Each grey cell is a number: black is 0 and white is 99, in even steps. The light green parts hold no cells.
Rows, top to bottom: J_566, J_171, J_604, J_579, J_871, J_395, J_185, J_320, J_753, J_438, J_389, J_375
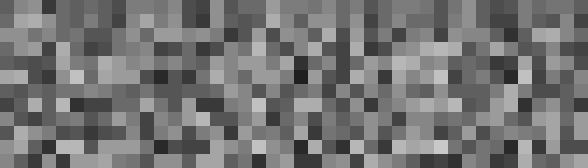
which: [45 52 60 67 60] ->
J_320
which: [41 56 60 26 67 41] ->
J_579
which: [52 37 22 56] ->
J_375
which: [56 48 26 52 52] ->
J_753

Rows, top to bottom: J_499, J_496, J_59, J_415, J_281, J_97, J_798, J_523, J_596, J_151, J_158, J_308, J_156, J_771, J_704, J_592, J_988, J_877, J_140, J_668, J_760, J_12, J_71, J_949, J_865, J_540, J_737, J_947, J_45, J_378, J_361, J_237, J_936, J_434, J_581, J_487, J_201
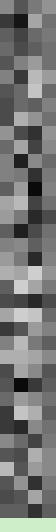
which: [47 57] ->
J_499
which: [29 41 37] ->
J_523
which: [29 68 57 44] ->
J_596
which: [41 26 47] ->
J_237
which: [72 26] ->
J_704

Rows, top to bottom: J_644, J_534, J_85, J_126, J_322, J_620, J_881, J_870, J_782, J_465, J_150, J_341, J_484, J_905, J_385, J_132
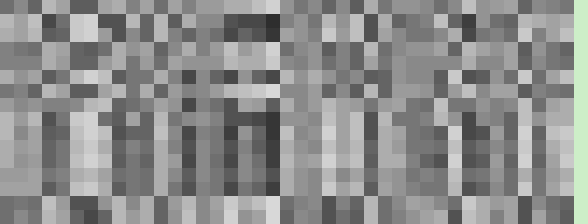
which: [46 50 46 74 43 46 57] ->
J_484
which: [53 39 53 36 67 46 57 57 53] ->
J_644

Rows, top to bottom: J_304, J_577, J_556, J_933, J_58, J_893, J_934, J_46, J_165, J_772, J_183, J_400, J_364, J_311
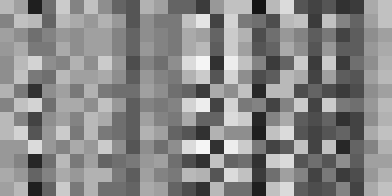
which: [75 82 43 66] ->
J_46
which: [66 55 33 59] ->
J_933
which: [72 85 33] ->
J_304
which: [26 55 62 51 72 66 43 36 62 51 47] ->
J_165
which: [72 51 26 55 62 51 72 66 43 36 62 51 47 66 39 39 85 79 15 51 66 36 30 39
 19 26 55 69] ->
J_165
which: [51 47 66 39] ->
J_165

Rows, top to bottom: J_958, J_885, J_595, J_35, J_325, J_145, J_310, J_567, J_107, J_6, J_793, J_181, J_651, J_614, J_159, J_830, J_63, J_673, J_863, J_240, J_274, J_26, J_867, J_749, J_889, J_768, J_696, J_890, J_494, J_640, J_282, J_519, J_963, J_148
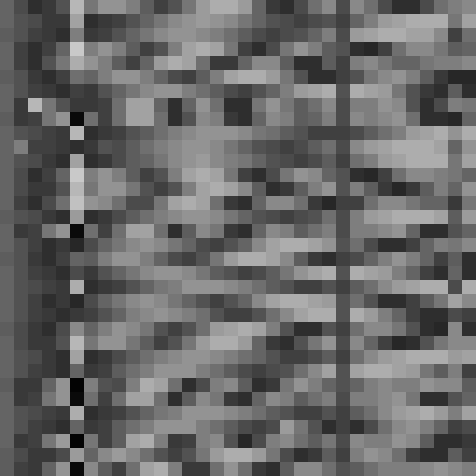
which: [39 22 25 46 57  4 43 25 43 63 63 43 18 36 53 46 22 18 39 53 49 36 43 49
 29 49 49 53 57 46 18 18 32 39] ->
J_494
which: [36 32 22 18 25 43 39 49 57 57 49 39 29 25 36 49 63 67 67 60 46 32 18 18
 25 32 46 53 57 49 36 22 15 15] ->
J_145
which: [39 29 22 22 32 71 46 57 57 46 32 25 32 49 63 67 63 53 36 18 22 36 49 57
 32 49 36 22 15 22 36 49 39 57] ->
J_614
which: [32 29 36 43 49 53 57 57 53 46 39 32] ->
J_793
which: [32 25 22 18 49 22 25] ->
J_595

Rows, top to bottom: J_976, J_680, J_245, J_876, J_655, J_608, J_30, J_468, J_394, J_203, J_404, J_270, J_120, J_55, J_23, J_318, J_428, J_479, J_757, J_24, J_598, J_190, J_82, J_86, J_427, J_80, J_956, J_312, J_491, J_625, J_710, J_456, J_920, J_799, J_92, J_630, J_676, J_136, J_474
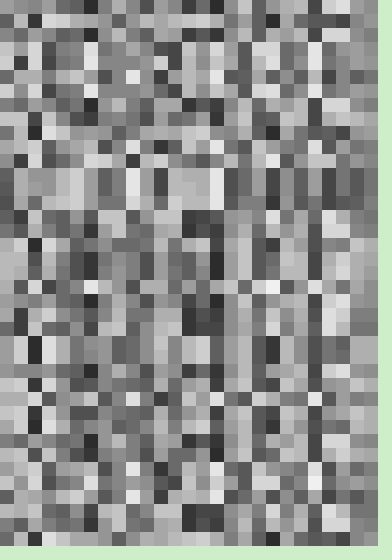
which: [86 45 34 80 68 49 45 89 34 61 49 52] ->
J_491
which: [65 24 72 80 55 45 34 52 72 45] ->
J_270
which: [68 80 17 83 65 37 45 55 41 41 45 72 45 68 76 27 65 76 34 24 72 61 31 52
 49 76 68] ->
J_479
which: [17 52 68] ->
J_956
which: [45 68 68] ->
J_82

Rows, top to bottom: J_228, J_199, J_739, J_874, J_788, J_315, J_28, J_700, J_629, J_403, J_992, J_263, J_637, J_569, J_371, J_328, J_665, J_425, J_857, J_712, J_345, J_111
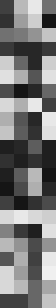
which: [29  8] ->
J_28
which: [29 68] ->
J_569
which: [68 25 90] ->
J_857

